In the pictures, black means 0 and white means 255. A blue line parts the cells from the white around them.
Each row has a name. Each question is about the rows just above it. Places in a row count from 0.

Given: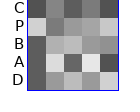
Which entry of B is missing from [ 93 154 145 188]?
[177]
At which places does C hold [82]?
0 4
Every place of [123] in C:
3
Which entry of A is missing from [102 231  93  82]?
[220]
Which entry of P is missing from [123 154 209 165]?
[200]
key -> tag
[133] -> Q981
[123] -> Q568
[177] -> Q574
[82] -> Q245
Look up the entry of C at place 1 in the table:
Q981
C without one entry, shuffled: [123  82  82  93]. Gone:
[133]

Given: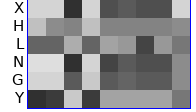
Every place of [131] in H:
2 4 5 6 7
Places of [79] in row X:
4 6 7
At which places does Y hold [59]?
1 3
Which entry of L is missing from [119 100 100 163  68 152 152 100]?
[173]

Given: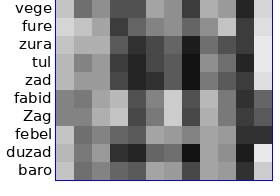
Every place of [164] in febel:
5 8
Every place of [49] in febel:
10 11

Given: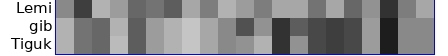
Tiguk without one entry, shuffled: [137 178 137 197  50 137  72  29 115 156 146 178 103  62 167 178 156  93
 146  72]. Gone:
[187]
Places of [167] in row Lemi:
7 12 13 15 20
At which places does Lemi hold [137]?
0
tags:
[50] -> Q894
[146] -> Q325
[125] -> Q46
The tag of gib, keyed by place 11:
Q325

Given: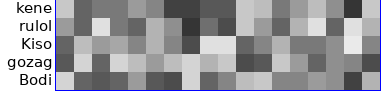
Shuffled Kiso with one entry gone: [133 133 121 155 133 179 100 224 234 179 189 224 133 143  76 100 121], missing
[167]
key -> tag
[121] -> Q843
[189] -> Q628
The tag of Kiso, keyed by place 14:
Q843
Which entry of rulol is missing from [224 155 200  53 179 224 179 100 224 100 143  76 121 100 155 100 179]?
[111]
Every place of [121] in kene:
2 3 12

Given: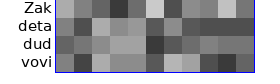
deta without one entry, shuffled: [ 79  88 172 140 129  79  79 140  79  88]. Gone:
[152]
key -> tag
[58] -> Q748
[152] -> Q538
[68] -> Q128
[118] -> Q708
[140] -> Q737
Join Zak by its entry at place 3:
Q748
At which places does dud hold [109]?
7
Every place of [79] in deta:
1 8 9 10
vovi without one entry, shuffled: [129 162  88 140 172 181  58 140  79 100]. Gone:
[68]
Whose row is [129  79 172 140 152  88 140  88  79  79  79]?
deta

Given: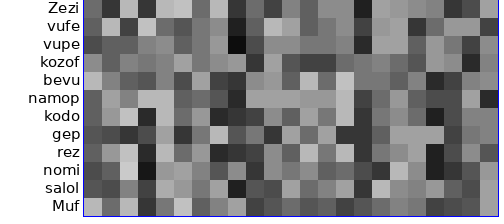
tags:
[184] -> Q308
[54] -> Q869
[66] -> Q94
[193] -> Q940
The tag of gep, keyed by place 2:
Q869
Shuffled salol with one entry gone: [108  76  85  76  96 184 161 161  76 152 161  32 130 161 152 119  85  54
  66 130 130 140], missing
[172]
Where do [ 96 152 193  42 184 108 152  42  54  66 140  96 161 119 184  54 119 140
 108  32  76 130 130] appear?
kodo
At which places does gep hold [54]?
2 5 10 14 15
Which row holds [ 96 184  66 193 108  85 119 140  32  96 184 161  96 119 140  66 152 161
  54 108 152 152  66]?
vufe

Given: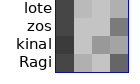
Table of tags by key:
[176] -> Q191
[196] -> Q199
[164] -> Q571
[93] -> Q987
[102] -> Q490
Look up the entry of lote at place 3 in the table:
Q191
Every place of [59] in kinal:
0
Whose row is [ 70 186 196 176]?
lote
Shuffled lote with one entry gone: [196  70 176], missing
[186]

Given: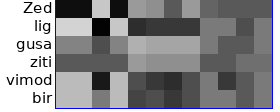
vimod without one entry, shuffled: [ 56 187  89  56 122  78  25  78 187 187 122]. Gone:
[45]
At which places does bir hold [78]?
5 7
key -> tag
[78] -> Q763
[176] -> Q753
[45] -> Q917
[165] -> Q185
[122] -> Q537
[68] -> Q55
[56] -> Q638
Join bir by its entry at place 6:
Q638
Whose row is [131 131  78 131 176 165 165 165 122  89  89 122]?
gusa
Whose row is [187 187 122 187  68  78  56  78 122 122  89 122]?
bir
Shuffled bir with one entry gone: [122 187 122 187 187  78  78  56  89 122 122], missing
[68]
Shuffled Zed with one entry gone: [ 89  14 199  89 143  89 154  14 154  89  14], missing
[100]

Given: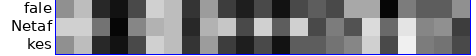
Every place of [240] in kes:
19
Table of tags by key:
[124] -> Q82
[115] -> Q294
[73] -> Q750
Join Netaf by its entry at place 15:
Q82
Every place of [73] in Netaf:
10 14
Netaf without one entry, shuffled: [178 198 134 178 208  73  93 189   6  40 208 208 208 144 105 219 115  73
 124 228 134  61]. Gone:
[82]
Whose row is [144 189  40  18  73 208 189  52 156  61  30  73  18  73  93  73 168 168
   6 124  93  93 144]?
fale

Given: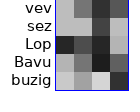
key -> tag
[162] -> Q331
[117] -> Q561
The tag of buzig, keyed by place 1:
Q331
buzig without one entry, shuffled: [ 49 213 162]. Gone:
[201]
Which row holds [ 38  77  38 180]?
Lop
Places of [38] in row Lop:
0 2
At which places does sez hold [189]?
0 1 3
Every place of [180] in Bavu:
0
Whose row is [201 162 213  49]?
buzig

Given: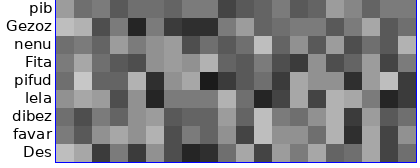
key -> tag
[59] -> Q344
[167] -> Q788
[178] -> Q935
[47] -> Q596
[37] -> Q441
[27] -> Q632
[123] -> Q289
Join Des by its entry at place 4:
Q344
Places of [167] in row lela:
1 13 16
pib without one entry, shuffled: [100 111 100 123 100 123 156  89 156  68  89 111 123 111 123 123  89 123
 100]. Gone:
[134]

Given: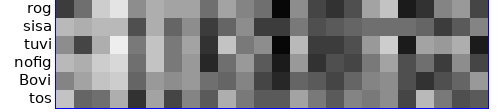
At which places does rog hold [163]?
6 7 9 17
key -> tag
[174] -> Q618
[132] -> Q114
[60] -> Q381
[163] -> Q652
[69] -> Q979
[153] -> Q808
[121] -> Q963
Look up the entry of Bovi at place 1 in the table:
Q652
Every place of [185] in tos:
20

